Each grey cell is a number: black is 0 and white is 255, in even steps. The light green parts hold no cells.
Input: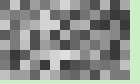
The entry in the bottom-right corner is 123
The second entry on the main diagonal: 123
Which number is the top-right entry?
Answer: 168
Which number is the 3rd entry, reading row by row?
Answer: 90
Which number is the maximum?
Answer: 223
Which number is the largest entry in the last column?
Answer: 191
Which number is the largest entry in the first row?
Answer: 211
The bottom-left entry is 191
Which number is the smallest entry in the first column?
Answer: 90
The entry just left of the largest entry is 211
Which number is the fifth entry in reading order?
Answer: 123
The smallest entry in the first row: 69
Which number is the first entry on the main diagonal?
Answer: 102
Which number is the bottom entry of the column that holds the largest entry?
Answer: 114
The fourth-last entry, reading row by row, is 79
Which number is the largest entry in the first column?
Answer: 200
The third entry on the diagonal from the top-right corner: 57
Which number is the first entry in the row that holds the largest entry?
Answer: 114
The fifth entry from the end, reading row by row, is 146
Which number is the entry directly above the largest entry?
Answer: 69
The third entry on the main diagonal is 158

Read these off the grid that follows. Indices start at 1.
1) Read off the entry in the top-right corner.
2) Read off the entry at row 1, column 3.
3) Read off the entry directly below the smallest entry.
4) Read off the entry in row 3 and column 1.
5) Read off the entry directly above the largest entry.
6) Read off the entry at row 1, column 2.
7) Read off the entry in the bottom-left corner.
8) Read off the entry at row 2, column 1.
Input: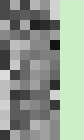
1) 209
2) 65
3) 127
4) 180
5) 55
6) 170
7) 55
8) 74

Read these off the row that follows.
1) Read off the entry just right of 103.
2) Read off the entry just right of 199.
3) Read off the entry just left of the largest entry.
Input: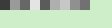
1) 228
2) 144
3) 103

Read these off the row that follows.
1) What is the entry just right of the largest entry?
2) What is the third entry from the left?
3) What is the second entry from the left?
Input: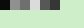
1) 87
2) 111
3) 144

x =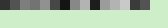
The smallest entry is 20
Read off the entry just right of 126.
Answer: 115

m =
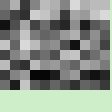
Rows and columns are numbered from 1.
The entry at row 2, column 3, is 48
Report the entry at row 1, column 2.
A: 176
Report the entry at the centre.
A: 143
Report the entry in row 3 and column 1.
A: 17
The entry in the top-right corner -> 187
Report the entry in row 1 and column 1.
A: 122
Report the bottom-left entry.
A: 110
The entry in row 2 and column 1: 100
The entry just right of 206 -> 196
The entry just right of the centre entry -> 78
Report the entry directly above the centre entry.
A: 110
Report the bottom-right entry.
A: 57
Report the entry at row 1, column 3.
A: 57

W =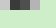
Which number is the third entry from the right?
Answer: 58
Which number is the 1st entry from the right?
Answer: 180
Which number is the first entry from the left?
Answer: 201

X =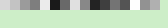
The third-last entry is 254
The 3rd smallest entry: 63
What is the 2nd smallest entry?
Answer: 35
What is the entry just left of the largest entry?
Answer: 84
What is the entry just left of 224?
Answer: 105
